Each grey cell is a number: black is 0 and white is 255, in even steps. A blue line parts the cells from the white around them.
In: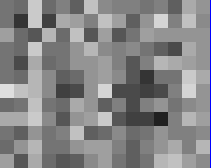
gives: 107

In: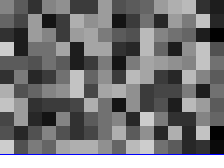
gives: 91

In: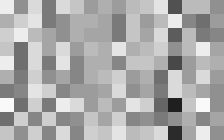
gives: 144

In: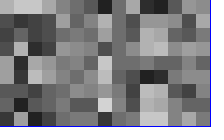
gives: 199

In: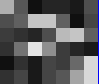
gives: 87

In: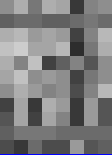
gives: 174
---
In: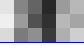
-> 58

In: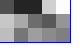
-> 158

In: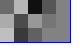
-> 97

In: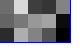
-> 131

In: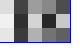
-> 177

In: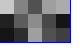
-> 159

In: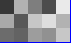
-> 157

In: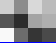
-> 108
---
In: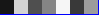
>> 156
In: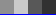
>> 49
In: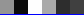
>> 64
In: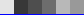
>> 153
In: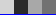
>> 114
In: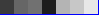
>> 231
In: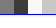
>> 200
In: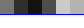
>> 179
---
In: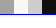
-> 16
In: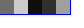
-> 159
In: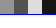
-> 22
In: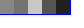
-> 32
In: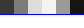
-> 21
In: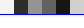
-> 208
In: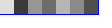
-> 79
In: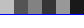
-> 25
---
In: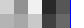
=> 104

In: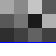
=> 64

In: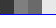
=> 232

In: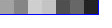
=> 35

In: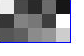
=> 205

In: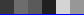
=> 151

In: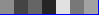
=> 162

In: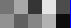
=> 13
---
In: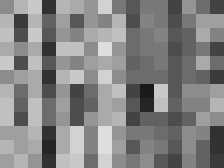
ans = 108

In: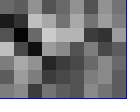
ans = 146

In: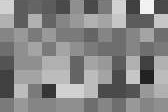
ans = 241

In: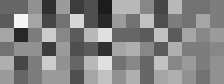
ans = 114

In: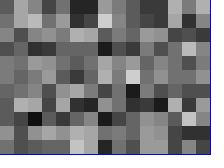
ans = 123
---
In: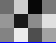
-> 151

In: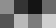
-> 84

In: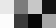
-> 252

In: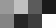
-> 132

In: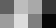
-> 157

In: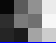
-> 46

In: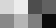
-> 137
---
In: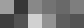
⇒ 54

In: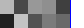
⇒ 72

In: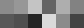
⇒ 151

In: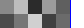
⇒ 189

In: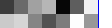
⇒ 106

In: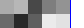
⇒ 183

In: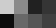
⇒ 138
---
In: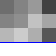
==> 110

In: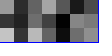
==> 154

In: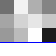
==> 112

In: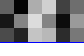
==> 98

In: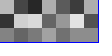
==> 186

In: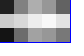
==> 32
